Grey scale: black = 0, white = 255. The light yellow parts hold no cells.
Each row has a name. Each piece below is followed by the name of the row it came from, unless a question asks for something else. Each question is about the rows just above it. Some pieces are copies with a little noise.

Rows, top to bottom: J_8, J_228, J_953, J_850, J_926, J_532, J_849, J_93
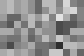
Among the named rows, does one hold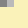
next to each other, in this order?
yes
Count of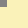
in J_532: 3
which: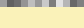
J_953
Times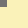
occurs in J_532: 3
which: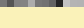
J_849
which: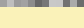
J_93
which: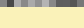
J_850

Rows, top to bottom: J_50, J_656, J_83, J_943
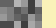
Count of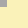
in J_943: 2
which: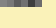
J_656
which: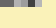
J_50
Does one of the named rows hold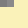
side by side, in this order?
no
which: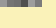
J_83
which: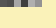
J_943
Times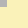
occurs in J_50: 2

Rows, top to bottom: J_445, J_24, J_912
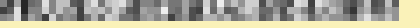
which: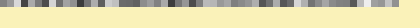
J_912
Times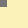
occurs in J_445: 8
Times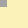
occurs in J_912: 5
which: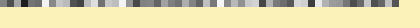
J_445
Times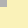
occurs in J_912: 9

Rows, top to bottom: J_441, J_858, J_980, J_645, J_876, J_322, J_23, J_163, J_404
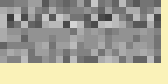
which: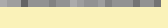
J_322
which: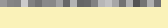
J_404
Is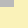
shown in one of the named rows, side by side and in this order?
yes
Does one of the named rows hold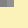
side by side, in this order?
yes
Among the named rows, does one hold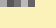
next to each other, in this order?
no

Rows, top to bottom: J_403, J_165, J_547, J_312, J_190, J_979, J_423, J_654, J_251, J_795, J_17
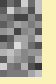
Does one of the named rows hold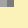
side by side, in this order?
no
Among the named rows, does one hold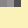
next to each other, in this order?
yes
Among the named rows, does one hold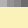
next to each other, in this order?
yes

